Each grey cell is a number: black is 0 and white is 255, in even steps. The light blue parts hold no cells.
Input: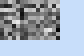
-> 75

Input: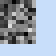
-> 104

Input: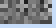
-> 139

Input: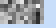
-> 202

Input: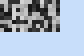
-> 164
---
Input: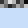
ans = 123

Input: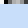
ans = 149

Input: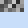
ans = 44

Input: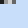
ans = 210

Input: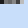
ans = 65

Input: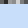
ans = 124

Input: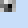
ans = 186

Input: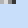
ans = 139
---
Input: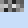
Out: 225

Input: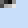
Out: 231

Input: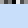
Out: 233

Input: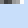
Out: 250

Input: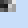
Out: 232

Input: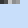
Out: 198
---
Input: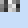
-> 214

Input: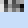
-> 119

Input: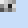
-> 149

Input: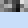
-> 15

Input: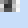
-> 83

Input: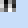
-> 94

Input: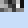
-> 59

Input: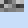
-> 126
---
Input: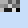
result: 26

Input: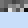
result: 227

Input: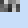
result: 40

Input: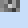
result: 103

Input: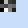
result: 129

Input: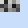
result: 144

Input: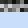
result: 93

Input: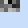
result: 185
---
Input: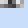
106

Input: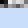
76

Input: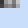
125

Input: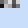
194

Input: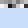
217

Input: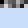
216
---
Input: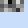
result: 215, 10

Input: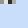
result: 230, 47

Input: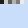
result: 235, 30

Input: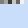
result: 242, 58

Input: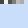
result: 242, 69

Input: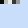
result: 233, 10

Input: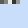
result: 234, 52

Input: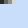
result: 215, 42
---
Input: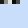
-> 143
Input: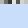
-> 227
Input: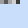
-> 88
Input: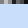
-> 30
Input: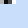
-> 182
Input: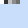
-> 54
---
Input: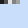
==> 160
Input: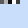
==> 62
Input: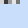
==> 118
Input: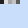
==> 91
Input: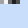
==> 78
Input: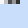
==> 50
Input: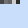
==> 44
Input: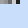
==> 32
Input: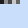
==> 100
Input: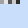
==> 44
